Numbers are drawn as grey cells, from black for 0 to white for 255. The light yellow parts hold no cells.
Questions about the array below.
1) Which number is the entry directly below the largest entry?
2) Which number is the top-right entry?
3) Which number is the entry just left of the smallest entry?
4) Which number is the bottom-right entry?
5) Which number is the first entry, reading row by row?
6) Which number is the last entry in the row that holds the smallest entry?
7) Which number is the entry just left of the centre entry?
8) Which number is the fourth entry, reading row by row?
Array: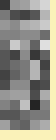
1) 98
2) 213
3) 192
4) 172
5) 55
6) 130
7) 109
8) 192

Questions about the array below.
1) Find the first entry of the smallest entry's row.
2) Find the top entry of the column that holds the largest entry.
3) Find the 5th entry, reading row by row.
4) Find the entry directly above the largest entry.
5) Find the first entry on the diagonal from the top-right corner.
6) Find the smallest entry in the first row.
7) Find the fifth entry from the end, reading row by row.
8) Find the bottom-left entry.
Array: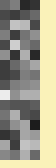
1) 93
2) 105
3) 72
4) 84
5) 51
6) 40
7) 185
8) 135
